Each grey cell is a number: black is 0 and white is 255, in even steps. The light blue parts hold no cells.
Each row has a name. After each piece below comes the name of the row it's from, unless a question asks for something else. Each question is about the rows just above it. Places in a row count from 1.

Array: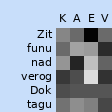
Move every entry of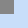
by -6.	[128]
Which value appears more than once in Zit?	[106]
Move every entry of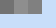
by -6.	[108 136 122]
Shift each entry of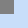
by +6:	[134]
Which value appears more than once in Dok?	[85]
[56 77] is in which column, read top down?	K

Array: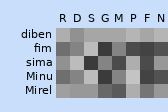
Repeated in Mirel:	[152]
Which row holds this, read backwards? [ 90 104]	Mirel
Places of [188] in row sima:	2
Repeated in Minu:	[132]
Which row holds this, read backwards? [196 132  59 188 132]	Minu

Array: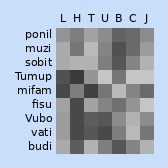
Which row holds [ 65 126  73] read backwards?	mifam
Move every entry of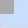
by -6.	[164]
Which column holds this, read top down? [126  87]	B
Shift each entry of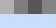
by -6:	[172 120  81 126]
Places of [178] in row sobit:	2 3 7
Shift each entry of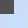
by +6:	[87]
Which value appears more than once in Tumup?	[197]

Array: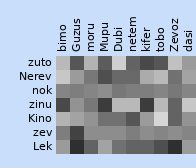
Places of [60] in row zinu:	4 7
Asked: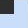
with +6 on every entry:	[53]
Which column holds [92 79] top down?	Mupu
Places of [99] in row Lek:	3 6 7
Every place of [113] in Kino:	4 5
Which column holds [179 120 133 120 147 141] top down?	moru

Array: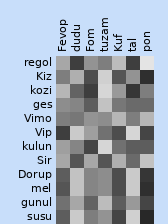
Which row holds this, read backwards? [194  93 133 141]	ges
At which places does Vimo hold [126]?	1 6

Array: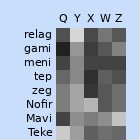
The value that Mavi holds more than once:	[142]
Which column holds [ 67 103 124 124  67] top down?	Q
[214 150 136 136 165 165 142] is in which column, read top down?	Y
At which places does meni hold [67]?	1 3 4 5
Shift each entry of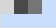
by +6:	[220  79 123]
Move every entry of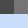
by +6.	[ 79 123]

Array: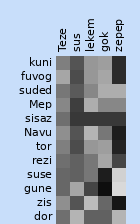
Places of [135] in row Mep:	1 4 5
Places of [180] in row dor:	2 5
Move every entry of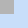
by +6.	[186]
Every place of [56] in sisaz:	2 3 4 5
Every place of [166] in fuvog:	1 4
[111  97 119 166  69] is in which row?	rezi

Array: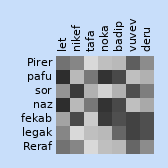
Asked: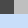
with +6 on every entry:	[ 79 197]
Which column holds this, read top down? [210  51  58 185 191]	noka
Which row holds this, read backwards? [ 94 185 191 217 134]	Pirer
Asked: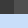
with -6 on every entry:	[52 73]

